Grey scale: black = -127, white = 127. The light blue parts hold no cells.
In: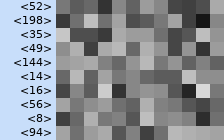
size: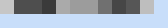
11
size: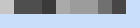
9
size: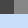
2
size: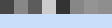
8
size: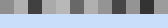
12
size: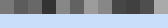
12
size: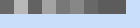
9

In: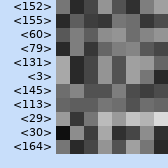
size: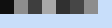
7
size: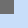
1
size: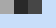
3
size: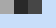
3
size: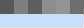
6
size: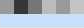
6

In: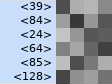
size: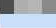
4
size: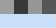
4
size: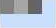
3
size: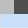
2
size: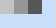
3
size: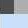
2

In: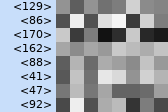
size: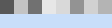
8
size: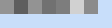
7
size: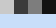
4
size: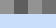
4

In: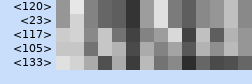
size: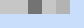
5
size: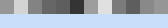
12

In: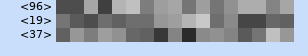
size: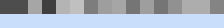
16
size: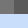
2
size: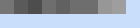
9
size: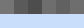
6
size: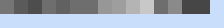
15
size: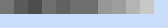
11
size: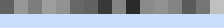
16

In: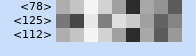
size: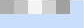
5
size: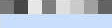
8
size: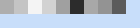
9
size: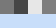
4
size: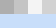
4
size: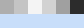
6
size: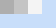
3

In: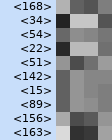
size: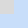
1
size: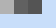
3
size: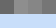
4

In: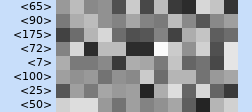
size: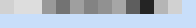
13
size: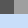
2
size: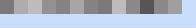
13
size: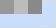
3
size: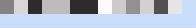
13
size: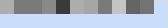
11

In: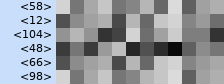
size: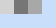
3
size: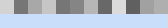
12
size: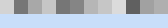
12
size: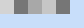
5
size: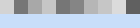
10
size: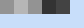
5
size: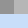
2

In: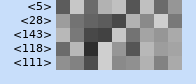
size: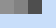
3
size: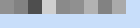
9

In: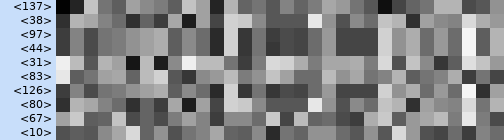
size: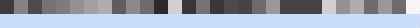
30
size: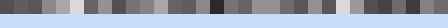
32
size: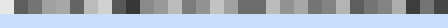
32
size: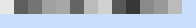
13
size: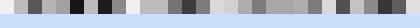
30

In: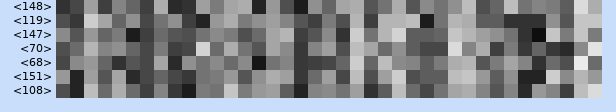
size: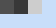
3
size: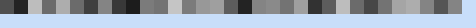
33
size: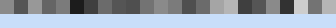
24
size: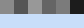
6
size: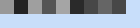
9
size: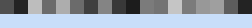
18

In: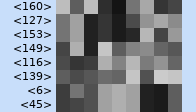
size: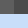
2
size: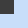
1
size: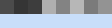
8
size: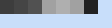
7
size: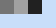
3
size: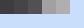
5

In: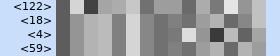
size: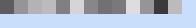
13
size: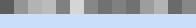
14
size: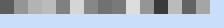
15
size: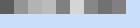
9
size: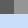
2

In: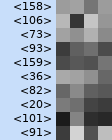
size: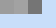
3
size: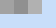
3
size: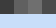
4
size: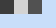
3

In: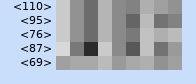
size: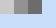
3
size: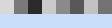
8
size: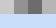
4
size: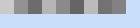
9
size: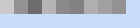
9
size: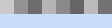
8
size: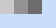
3

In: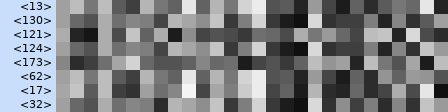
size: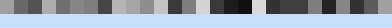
28
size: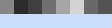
8
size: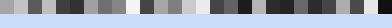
28

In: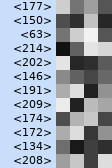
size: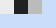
3
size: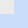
1
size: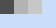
3
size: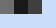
3
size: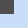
1

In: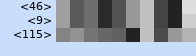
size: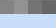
4
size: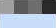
4
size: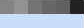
6

